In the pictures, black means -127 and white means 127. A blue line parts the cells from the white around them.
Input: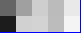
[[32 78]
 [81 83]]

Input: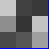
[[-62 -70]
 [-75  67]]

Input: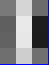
[[ 85 -19]
 [105 -98]]

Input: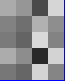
[[ 22 -53]
 [-16  49]]

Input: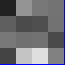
[[ 20  -7]
 [-52 -48]]

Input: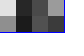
[[ -88  -53]
 [-100  -46]]

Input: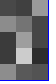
[[-63  26]
 [-11 -57]]

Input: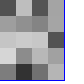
[[ 62 -43]
 [ 16   4]]
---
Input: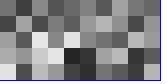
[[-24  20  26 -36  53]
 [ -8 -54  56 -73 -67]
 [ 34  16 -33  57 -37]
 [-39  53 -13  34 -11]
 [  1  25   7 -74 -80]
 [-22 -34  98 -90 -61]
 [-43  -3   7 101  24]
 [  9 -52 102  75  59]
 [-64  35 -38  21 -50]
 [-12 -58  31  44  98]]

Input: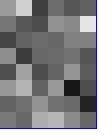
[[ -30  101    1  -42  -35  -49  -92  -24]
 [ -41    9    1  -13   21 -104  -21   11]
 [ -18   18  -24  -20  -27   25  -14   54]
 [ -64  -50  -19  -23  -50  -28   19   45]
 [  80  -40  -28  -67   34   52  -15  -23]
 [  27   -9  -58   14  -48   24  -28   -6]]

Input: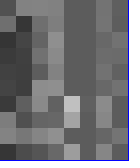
[[-32 -34 -13 -20 -30 -13 -35 -35 -11 -35]
 [-12 -11 -23 -19 -13 -23  11   7 -25   6]
 [-35 -35 -35 -35 -35 -35 -31 -35 -35 -35]
 [-35 -35 -35 -35 -35 -35  64  36 -35  29]
 [  1  -1  15  10   2  15 -30 -24  16 -23]
 [  3 -16 -27 -14 -34  13  10 -26   5 -42]
 [  2 -73 -58 -63 -64 -65 -32 -47  -8 -51]
 [-46 -16 -74 -68 -62 -59 -69  -2   3 -73]]

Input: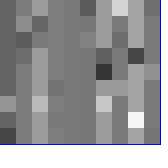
[[-15  -4  -4  -4  17  -4  -4  -4 -11]
 [ 35  35  35 -57  35  35  35 119  35]
 [ 84  -5 -17  -5  -5  26  -5  -5  -5]
 [ 28  28  28 -31 -74  27  71  28  28]
 [-36  -8   2  -8  -8  -8  -8  -8  -8]
 [ -6  -6  -6  -6  -6  -6  -6  -6  -6]
 [ -1  -1  -1  -1  -1 -12  -1  -6  -1]
 [ 29 -25  -5  29  29  29  58  29  29]
 [ -2  13 -34 -17  -2  -2  -2  -2  -2]
 [-27 -27 -27 -27 -27 -27  21 -27 -57]]

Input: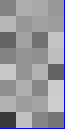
[[ 24  30  68  61 -28  77  78 -10]
 [ 40  33 -14  17  51   6  35   5]
 [ 46  22  34  19  20  47  30  65]
 [  4  55 -26   4  71  14  51 -70]]

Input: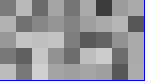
[[ 43 -39  42  43  44]
 [ 28  54  18 -19 -39]
 [-67  42 -29  77  31]
 [ 43  31 -38  61  37]
 [-10   3  -1 -18  31]
 [ 37  21  67  18  35]
 [-20   6  63  70  80]
 [ 57 -14  69 -31  -7]
 [ -4  50  24  -7  60]]

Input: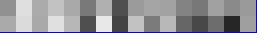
[[ 26  31]
 [ 10 -89]
 [ 33 -18]
 [ -7 -55]
 [  3 -25]
 [ 34  56]
 [ 37  -4]
 [ 27  66]
 [-48 -60]
 [ 48 104]
 [ -6 -48]
 [ 41  55]
 [ 66  96]
 [ 43  41]
 [ 95  91]
 [ 17  42]]

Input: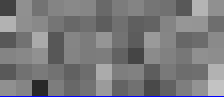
[[ 16 -17  10  13  50  67]
 [ 52  21 -19  16 -16  19]
 [-39  22 -24  -8 -18  -1]
 [-14   4   6   1  -6 -29]
 [-10 -28  26  11 -34 -54]
 [  4 -32 -35 -58   1 -14]
 [ -3 -15 -12 -29  -1 -27]
 [-22 -34  21  -2  43  27]
 [  6 -16  -3  -3 -18 -12]
 [  9 -23   5   4 -30 -23]
 [  4 -10 -40 -40 -13  -2]
 [-12   9  42  17  -5 -87]
 [ 16  15 -13   8 -14   5]
 [-61  50 -39   4 -38  16]]
